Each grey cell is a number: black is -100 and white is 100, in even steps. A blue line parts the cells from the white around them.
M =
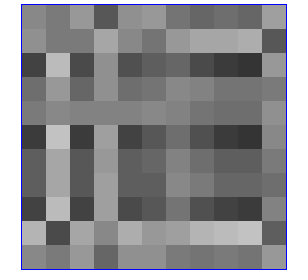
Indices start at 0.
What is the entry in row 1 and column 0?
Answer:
13
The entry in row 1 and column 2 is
-4
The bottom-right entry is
19
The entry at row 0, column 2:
19
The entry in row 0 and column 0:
7
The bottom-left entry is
7
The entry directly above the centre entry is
7
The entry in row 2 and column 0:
-48
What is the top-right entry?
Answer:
25
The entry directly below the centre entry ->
-20
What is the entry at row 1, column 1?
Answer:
-4
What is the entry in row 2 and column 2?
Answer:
-42
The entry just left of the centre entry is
-48
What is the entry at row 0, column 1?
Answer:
-4
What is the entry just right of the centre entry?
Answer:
-14

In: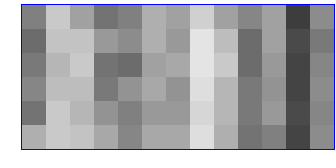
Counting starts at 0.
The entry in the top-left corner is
0
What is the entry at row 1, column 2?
53
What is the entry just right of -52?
10
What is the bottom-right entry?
10
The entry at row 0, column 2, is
26
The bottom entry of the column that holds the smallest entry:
-47
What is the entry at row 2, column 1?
43
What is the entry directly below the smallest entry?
-42
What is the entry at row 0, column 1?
58
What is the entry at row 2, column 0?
-5

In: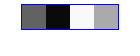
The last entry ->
33
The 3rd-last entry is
-92
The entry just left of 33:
95

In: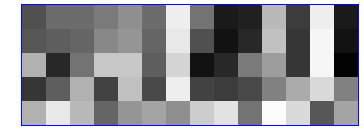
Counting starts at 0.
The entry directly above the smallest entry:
-86
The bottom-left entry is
39
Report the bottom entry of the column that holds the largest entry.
98
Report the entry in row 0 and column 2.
-15
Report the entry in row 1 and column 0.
-32
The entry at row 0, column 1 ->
-15
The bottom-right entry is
29
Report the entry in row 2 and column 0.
39
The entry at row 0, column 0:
-37
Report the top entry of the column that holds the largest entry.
45
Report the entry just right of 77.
-10
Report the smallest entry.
-98
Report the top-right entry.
-80

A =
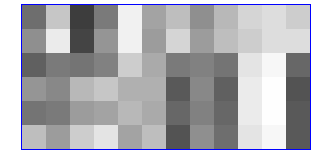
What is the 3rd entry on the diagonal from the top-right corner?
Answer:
79
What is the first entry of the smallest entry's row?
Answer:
-14
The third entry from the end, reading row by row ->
79
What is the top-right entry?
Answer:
61
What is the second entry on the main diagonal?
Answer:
84
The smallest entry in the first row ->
-52
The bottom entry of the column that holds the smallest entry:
61
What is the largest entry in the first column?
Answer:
49
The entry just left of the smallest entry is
55
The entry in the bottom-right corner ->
-30
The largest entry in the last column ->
73
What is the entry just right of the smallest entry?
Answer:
-4
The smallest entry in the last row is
-35
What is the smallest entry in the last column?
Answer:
-35
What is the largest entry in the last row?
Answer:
94

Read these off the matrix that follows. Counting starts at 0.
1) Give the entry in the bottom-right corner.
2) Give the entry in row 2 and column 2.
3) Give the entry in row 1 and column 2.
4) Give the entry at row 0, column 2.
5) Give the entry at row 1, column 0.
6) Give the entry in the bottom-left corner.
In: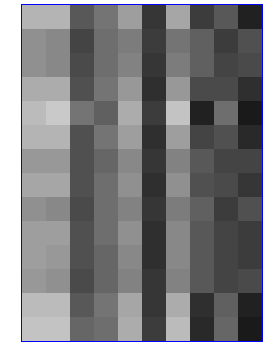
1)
-80
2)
-42
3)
-47
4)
-31
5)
13
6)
53

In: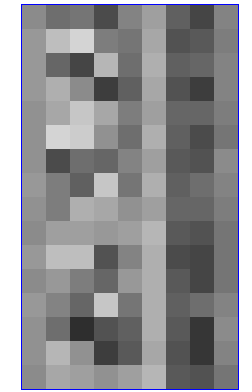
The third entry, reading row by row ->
-8
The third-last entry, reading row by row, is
-30
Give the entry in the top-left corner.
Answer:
9
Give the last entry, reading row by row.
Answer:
-8
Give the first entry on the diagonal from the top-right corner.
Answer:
3
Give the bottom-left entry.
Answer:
9
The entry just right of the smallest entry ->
-36
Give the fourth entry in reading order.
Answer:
-41
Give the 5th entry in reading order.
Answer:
3
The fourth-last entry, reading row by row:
43
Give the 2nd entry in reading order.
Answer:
-14
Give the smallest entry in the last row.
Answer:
-36
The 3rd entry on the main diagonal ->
-46

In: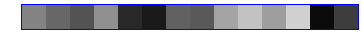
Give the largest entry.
63
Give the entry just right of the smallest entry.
-52
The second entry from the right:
-91
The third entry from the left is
-35

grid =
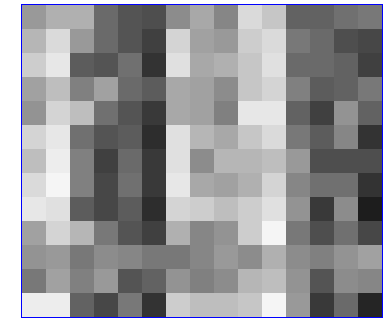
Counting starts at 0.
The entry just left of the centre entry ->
76
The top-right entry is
-6
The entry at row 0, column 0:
20
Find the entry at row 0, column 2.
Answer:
38
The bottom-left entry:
86
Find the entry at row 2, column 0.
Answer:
61
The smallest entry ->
-77
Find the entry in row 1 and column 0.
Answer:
43
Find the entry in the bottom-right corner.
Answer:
-71
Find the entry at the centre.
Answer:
10
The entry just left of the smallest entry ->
10
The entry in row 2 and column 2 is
-28
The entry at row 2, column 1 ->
81
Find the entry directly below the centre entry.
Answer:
32
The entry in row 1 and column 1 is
71
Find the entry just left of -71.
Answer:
-17
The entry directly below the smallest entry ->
-44
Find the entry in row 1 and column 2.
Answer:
20
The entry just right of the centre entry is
43
